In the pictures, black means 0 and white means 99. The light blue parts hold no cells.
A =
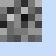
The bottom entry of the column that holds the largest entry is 35
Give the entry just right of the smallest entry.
30
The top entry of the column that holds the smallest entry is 18
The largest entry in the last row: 53
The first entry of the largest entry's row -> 35
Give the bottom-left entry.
47
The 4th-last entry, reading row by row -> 30
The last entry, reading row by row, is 41
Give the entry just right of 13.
41
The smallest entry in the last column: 24
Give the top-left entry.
64

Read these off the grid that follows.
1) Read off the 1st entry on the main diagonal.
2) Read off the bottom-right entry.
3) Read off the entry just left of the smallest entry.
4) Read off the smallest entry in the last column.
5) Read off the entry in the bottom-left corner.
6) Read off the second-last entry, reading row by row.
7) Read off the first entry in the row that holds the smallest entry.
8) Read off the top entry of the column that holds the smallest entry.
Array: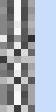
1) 52
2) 40
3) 34
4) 18
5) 70
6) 80
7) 91
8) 64

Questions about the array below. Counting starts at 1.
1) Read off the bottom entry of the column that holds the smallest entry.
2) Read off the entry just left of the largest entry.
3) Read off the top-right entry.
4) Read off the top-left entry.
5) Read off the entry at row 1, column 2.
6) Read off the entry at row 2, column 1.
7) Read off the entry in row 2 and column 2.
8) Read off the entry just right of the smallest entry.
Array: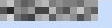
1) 82
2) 65
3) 60
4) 65
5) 76
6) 32
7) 15
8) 55

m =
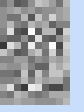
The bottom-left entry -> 61
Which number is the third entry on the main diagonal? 45
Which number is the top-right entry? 71
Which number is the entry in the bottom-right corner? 71
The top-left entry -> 45
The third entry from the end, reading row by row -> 56
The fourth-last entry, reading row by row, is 56
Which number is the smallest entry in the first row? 34
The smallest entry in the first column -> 22
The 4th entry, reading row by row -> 39
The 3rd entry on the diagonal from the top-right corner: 81
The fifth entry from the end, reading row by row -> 56
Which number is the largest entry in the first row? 76

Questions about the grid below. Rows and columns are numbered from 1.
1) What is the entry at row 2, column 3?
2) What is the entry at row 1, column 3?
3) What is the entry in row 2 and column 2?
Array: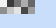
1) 88
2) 45
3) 77

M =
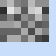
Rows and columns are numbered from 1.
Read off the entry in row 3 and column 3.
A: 29
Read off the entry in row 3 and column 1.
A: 34
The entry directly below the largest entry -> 50
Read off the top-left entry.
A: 60
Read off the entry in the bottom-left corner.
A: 34
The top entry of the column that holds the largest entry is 72
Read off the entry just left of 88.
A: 18
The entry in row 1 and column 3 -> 50
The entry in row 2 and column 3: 72
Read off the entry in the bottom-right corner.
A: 23

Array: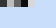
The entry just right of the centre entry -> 5
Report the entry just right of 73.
38
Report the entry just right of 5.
84
